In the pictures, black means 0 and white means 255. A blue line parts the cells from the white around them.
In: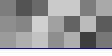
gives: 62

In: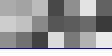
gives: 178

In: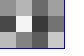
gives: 92

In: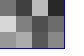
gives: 87

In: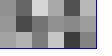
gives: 61

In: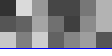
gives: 158

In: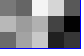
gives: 32

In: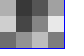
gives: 189

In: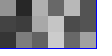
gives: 104
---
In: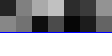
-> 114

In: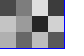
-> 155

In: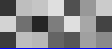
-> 112

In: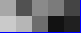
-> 182

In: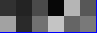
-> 42

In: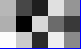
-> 1

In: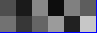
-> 55

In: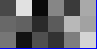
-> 97
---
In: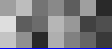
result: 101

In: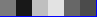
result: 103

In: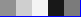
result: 24

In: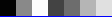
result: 181

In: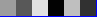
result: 191

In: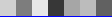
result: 188

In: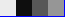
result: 87

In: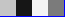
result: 244
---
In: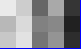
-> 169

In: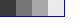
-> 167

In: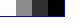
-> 48

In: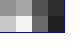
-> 83

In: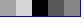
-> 88

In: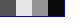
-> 148
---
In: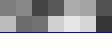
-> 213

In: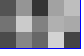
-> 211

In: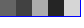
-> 37

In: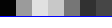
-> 49

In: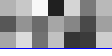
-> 59

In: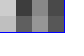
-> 150

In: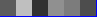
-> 124

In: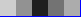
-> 115

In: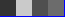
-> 79

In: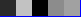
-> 140
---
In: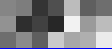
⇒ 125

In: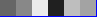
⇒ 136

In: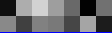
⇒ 173

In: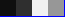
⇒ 47

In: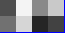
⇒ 244

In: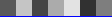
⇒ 197
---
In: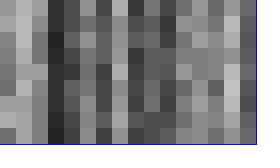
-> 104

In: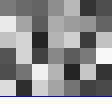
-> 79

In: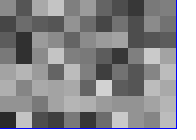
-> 127

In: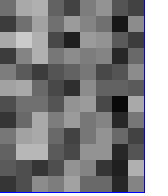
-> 66

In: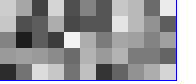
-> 235

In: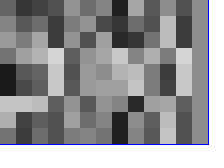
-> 140

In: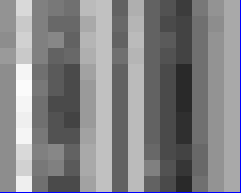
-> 169

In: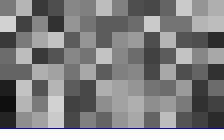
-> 175
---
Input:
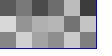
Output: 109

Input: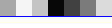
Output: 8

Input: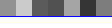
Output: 80

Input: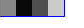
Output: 203

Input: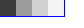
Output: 244

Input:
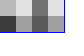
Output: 226

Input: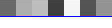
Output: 62
